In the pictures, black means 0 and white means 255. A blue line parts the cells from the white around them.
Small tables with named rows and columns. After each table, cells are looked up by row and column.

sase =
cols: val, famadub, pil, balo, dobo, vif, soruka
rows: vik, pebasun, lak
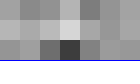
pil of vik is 146
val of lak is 149
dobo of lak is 130
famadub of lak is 159
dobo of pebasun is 167
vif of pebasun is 151
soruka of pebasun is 166
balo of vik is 180
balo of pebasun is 214
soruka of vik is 163
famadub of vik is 138
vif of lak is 155
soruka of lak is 152
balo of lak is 61
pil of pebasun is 186
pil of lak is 110
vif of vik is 148
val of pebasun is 182
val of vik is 162
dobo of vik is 125
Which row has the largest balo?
pebasun

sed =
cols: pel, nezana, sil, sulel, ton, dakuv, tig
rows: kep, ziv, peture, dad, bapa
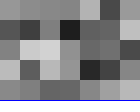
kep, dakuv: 73
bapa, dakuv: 160
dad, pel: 187
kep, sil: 136
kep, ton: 179
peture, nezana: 203
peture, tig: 74
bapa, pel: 137
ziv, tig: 191
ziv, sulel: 30
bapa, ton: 135
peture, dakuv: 112
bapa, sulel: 103
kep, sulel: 133
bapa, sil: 101
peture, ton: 104
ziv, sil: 127
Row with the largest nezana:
peture

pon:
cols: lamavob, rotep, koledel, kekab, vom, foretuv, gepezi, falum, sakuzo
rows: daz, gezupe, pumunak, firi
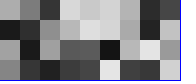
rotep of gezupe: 47
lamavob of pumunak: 162
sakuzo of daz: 70
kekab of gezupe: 184
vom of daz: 201
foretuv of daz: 211
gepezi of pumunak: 184
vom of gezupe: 222
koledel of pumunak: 160
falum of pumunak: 228
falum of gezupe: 35
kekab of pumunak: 89
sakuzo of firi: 209
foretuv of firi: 229
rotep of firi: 54
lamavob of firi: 133
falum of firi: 56

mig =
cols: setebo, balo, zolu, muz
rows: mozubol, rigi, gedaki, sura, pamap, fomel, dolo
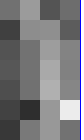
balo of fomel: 46
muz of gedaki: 131
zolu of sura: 169
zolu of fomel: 152
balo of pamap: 113
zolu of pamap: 176
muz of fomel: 236
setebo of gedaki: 83
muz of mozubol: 109
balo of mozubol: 155
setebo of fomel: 66
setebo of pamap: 78
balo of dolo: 121
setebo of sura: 87
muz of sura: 129
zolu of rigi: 143
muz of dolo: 114
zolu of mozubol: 84

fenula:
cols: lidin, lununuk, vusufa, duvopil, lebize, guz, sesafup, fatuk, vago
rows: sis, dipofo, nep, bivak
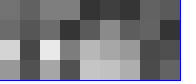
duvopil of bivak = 81
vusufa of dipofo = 108
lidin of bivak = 152
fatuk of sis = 98
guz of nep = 167
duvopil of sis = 126
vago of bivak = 99
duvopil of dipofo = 53

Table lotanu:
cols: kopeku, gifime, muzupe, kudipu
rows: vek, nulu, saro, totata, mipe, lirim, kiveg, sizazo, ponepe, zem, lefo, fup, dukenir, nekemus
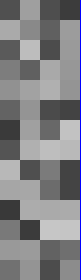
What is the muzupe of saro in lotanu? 76
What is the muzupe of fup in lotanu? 198
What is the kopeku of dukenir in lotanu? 153
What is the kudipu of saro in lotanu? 154
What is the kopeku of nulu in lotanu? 170
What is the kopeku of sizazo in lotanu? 84
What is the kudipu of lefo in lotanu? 171
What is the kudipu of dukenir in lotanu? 111
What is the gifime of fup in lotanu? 59
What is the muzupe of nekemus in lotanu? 76
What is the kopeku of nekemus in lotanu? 113
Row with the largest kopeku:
ponepe

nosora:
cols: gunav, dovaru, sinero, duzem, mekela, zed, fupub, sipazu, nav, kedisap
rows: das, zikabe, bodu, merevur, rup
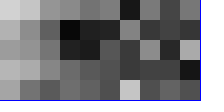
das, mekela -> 115
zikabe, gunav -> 178
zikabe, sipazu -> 56
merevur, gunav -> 182
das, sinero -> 149
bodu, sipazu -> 140
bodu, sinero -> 117
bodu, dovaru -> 147
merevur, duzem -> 107
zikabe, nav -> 66
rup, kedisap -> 80
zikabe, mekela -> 32
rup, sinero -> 90
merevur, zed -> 81
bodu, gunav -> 156
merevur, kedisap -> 21
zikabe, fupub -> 131
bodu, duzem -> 33
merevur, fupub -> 58
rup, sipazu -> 79

